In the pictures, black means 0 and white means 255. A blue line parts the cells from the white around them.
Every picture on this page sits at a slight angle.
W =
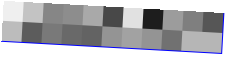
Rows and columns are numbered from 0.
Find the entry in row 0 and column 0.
239
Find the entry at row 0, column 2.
134
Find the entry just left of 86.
127
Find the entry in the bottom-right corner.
182
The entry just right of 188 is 92
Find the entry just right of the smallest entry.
156
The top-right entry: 86

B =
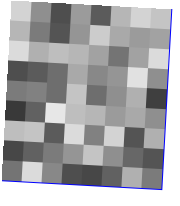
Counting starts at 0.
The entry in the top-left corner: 211
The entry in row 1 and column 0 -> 182
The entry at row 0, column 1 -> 143
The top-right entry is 196
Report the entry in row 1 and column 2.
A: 84
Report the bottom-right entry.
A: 123
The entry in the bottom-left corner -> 116
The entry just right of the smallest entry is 97
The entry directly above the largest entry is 110
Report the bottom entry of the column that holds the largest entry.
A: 136
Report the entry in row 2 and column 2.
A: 190
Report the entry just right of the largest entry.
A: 190
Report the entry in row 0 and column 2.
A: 78

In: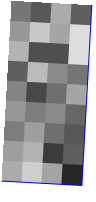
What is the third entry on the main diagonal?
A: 79
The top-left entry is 118
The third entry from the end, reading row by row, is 206
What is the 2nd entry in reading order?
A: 87
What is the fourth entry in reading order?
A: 95
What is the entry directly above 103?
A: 165
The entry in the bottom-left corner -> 171
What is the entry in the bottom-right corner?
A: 39
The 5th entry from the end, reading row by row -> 95
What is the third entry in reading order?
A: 171
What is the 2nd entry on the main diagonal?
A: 200
